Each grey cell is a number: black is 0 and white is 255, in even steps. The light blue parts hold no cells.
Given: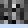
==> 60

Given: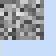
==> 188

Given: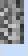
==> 90

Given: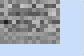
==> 170

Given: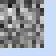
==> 123

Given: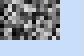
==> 35

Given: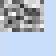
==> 166

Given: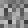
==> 179

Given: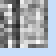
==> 138
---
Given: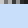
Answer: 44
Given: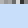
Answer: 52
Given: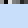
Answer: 39
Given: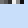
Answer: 139
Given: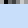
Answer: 201
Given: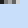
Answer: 98
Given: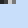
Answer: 205
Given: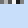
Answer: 28
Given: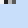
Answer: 184
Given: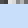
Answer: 179
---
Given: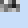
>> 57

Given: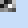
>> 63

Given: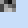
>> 13

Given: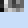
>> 143

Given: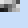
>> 158

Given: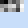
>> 120

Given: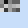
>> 97

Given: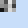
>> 228

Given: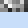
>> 208

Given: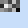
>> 195
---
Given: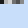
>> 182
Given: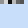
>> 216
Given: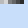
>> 214
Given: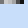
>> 205
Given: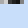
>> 209
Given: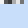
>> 87
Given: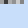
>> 62
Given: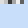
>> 193
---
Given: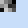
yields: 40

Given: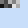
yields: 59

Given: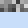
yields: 97

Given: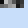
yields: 155

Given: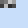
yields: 45

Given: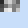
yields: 164

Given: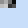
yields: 53

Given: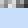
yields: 231
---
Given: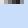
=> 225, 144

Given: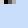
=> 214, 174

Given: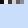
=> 13, 142

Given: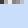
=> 60, 191

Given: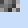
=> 71, 100

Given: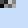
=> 77, 175

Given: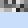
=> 147, 89

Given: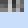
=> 76, 90
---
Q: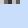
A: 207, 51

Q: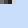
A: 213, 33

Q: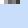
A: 254, 62

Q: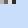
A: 225, 45

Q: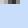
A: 203, 51

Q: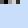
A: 211, 2

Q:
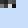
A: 216, 19

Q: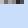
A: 190, 39

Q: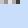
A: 227, 62

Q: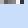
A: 246, 51
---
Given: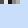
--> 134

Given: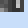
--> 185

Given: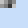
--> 95

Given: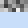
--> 140

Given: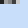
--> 62

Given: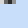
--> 44

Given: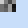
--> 71

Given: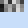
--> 148
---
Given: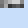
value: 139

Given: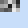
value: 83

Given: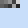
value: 209

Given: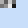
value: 105

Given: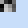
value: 78

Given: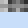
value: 125

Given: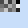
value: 241

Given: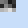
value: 38

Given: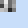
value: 165

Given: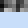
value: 117
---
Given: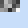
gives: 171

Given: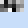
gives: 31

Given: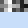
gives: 144

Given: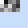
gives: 108

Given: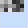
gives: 115

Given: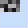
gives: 30
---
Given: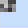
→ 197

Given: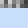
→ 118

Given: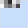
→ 143

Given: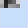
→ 45

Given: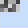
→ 76

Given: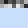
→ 203
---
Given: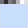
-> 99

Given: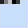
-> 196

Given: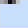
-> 10

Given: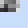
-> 142

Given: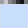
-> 106

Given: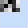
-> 180

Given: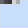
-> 56

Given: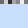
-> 165

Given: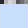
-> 197

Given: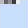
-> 143
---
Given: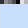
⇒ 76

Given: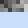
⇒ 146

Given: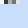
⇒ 175

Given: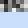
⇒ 79

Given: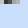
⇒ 81

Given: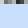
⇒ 180

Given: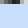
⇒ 36

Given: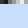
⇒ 153
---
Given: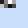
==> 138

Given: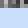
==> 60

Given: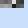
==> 221

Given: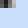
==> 28

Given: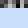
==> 36

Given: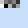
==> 91

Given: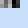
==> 163

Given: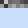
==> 115

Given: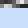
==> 184

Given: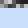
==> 47
